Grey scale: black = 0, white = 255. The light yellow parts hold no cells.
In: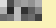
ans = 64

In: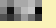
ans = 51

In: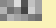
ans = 111

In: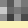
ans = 74

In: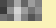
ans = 116

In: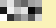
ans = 210
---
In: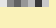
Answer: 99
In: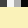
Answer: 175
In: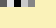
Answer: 4
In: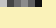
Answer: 109
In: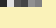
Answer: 85
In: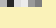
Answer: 223
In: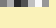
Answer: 41
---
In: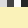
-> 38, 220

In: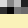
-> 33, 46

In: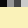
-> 203, 9

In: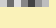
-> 190, 206

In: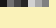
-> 128, 22

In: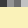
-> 194, 58

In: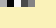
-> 132, 175

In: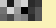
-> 57, 101
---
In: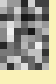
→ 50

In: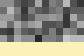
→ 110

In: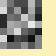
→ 30

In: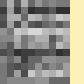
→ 187

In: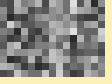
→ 142

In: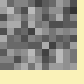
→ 131

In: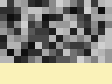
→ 180
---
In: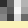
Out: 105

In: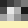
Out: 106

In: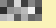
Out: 119

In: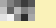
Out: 168

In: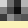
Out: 84

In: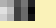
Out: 21
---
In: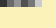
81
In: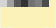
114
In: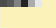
35
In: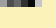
49
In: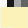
25
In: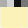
212
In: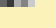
175
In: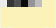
11
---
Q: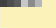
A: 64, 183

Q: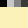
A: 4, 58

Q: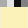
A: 171, 129

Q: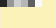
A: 37, 249

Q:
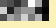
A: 93, 16

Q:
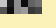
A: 197, 68

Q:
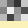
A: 171, 226

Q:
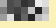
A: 170, 209

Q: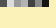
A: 81, 20
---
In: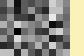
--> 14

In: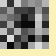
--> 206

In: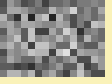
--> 122

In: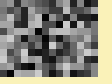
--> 48

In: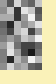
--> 214
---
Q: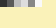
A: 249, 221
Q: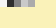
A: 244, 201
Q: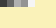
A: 245, 176
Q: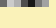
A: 203, 176
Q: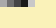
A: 200, 170
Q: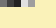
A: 224, 158
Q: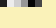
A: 237, 208
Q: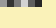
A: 210, 153
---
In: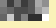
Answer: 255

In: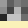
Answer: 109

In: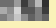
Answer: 98

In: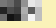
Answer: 190

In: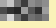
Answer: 126

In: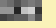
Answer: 81
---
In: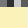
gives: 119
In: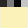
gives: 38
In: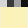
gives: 214
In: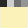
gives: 39
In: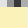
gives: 227
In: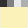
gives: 47
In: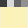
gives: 58
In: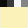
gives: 11
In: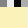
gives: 131
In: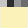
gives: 197
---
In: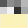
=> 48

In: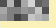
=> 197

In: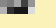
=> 22

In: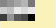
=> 217

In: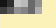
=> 105

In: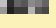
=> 87
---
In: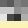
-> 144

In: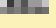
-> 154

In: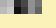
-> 144

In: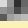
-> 75

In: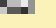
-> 233

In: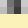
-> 74

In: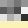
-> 76

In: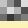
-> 180

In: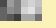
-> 226

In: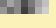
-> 163
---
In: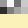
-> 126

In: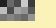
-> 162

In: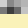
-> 62

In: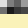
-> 26

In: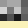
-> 120

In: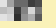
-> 130
